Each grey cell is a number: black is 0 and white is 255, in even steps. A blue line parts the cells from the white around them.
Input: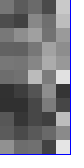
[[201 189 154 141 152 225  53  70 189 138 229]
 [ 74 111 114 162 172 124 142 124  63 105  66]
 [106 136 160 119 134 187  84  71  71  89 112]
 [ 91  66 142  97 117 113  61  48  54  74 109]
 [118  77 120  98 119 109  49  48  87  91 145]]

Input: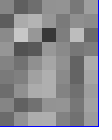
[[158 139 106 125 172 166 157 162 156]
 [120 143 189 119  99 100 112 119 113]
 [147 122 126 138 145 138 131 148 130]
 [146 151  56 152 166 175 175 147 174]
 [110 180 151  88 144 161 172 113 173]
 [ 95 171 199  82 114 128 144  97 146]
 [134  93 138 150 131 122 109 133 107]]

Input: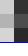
[[ 50  77  42]
 [206 179 213]]

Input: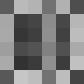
[[ 78 182 189 170 193  68]
 [177  71  65  81  60 189]
 [114 140 143 129 144 114]
 [179  69  63  83  59 189]
 [186  61  54  75  50 198]
 [ 92 167 169 158 170  88]]

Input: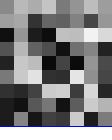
[[157 151 217  34  74  70  38 180 124]
 [189  71 242 133 149 143 214 203  28]
 [148 130 189 112  11 229  60  93 203]
 [122  97 192  17  68  46 207  18  57]
 [196 102  13  78  10  49 203 119  65]
 [172  51  28  98 188 226  66  88  22]
 [185 167 150 183 199 201  40  17 132]
 [137 159  16  83  34 121  49  28  28]]

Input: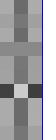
[[172 160 170 137 159 160  62 172 173 162]
 [107 119 107 137 119 117 203 107 107 118]
 [171 161 170 137 160 162  65 171 171 163]]

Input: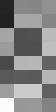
[[145 134 186 191  98 181  96 130]
 [134 167  81  79 183  90 204 152]
 [135 167  79  79 181  91 204 151]
 [ 37  34 165 155  73  89 157 252]]

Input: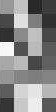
[[ 60  48  72  90  97 131 183  88]
 [ 41 126 192 186  71 126 228 236]
 [194 223 138  81 185 132 212 200]
 [152  72  48 246 168 149  93  53]]

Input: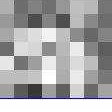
[[117 108 131  94 103 120 163]
 [184 137 104 132 189 160 106]
 [191 188 139 234 218 234 211]
 [150  79 191 184 177 172  95]
 [112 132 241 139 234 255 158]
 [129  77 221 213 157 196  55]
 [109 118 204 220 114 189  90]
 [175 152 166 108 230 190 161]]
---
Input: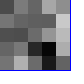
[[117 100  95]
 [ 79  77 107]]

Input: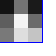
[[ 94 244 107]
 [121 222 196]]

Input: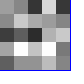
[[138 201 170]
 [ 61  94  44]]

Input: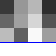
[[102 160 214]
 [188  96 249]]

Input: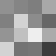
[[128 211 140]
 [148 192 238]]

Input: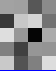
[[ 56 199 212]
 [222 151   5]]

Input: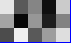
[[164   7 151]
 [ 76 239  89]]

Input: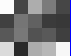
[[ 64 117  97]
 [ 88 120  82]]
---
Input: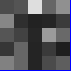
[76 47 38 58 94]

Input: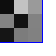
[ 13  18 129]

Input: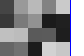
[ 69 122  90 210]

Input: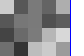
[204 119 123 203]

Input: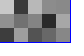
[200 113  83]

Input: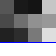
[ 86 111 121]

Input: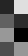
[37 44]
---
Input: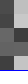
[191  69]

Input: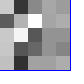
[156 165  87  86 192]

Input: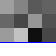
[ 98 150 194]

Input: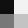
[242 120]

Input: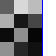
[188  22  11]

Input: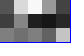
[ 67  23 127]
